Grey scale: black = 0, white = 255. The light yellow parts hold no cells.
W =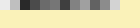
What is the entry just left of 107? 75
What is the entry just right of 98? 140

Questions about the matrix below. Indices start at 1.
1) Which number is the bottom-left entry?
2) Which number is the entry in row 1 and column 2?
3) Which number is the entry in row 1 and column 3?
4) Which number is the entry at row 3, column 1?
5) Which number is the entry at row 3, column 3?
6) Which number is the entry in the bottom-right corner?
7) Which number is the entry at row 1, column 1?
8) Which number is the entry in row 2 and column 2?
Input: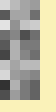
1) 79
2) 186
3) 165
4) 227
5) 195
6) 99
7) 215
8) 165

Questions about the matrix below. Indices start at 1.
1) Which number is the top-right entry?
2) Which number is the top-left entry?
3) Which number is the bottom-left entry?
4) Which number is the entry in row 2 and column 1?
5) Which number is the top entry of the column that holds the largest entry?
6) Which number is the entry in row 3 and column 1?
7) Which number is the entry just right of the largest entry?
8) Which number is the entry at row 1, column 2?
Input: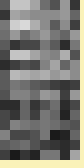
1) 53
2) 91
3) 62
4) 53
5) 196
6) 119
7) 174
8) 196

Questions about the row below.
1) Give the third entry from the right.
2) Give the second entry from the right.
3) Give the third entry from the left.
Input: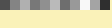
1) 248
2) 164
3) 176

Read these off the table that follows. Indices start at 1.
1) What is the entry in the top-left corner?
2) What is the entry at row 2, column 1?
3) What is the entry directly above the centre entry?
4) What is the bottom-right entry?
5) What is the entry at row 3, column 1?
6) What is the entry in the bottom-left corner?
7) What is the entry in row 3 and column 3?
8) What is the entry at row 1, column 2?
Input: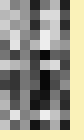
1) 206
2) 183
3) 52
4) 31
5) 206
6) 195
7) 163
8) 129
